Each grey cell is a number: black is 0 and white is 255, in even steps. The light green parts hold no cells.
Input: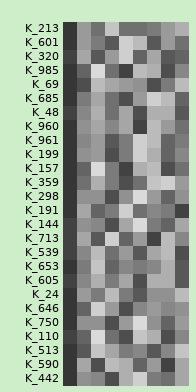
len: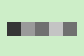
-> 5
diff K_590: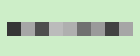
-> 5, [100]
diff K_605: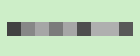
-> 2, [175]
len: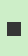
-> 1
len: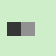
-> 2
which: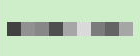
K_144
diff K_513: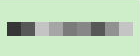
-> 7, [135]

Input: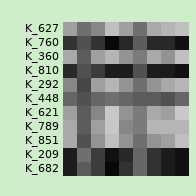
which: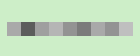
K_360
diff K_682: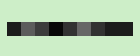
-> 8, [17]
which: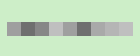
K_627
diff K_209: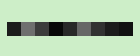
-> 3, [17]
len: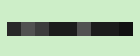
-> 9

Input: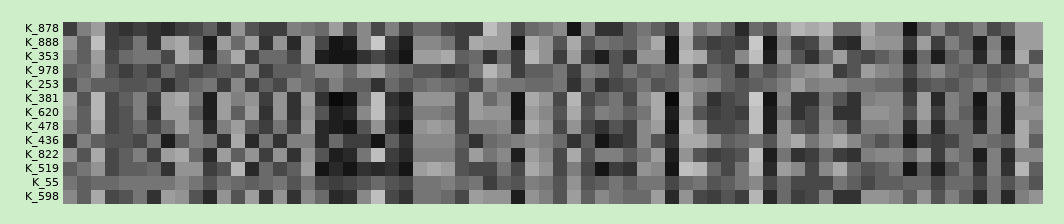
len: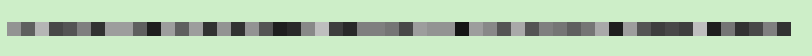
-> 56
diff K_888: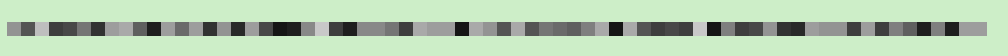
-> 1, [95]
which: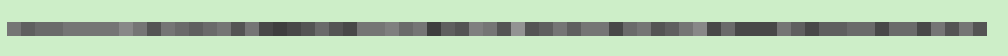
K_55
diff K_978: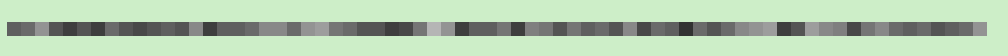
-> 43, [95]
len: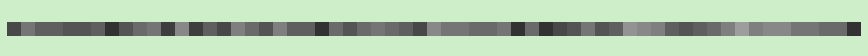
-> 61
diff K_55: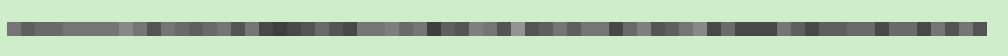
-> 45, [117]
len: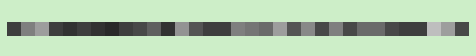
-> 33

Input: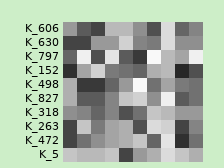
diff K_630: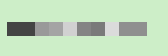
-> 3, [153]
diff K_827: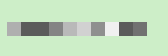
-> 4, [197]
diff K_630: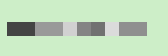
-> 6, [122]
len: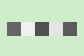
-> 5

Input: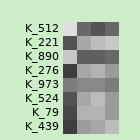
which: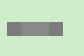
K_973
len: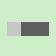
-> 3

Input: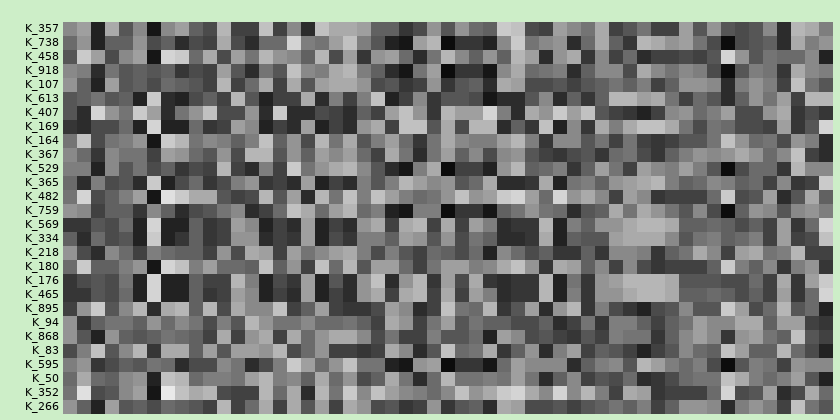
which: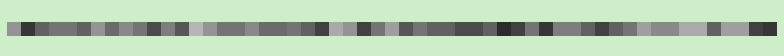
K_94
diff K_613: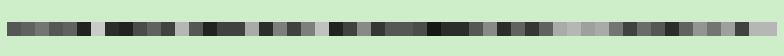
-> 39, [182]

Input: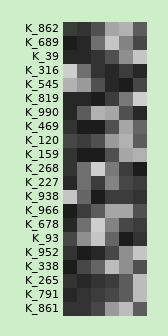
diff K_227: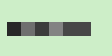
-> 5, [60]
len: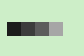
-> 4
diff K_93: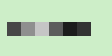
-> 3, [101]
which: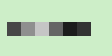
K_93
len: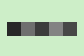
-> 5
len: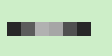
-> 6
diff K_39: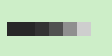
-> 5, [197]

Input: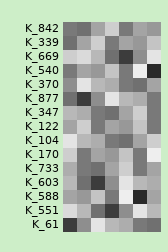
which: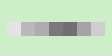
K_104
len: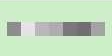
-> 7

